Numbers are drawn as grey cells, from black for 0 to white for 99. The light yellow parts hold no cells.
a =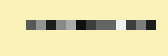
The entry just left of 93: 39
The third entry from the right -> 24
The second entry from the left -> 57
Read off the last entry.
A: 11

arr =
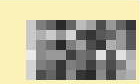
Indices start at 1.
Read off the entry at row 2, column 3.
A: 78
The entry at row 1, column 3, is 39
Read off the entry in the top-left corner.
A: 78
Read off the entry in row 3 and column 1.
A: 78
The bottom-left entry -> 82
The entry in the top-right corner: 21
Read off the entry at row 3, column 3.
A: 44
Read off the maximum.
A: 91
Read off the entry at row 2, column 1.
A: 78
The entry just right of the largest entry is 54
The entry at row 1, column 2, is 49
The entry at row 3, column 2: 54
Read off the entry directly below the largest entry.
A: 82

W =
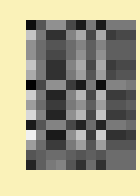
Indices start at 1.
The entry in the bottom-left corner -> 14
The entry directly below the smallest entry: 80
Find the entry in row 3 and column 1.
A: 56
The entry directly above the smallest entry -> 66
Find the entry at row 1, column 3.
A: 56
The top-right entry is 47
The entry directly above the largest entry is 10
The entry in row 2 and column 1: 76
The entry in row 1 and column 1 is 5
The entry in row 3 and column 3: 33
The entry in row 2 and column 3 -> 19
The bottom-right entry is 42
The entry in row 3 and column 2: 42
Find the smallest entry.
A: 1
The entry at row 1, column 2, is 33
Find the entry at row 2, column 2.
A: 47
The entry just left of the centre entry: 51
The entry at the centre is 71

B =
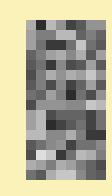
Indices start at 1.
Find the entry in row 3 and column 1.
62
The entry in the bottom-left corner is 44
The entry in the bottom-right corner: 35
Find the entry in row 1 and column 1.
67
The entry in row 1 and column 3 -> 72
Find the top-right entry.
57
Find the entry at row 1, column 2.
17
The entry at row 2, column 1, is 62
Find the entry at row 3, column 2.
44
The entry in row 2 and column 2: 49
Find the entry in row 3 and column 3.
22
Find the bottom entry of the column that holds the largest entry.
35

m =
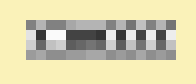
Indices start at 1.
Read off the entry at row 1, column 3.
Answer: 50
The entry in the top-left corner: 50
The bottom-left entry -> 60
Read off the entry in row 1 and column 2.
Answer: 70
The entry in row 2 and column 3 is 97
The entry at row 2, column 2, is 21
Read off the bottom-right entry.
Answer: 55
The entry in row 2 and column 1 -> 88
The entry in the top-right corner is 45

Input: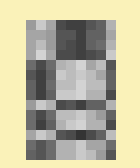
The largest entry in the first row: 78
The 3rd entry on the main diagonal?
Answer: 60
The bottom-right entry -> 33
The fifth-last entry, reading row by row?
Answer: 69
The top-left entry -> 60
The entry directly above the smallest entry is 82
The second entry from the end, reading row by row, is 60
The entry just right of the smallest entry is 29
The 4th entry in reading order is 29
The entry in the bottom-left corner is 38
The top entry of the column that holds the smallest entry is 25
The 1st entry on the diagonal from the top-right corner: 69
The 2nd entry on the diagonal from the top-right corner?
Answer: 38

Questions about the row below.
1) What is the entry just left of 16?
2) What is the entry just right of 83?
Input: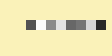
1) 83
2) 16

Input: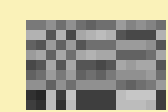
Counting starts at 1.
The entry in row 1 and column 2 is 47
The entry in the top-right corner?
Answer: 43
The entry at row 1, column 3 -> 56
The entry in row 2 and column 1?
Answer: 69
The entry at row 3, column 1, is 38
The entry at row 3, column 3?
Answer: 60
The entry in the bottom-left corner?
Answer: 24
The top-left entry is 47
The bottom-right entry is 24
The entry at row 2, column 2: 69
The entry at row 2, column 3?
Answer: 33
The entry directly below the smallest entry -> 19

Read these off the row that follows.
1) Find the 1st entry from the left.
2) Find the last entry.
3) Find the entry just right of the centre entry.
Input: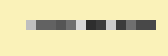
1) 74
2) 28
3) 23

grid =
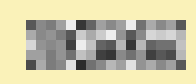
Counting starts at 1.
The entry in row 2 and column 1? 66
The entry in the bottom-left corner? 29
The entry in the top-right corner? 34
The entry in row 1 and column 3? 48
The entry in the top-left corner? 34
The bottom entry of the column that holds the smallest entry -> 17
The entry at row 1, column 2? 53
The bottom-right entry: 34
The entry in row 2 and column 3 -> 57
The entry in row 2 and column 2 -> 53
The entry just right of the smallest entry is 44
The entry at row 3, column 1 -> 83
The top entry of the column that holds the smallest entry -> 21
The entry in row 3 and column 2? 57

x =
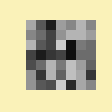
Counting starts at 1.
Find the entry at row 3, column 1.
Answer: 70
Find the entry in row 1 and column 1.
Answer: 65
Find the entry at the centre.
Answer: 26
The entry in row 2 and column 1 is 52
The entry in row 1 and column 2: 34
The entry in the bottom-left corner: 57
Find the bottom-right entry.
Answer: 52
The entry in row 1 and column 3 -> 11
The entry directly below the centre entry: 47
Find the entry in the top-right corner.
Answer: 52

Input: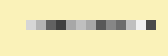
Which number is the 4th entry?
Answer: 25
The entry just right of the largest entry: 29
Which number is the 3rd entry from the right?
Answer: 74
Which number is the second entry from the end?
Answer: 93
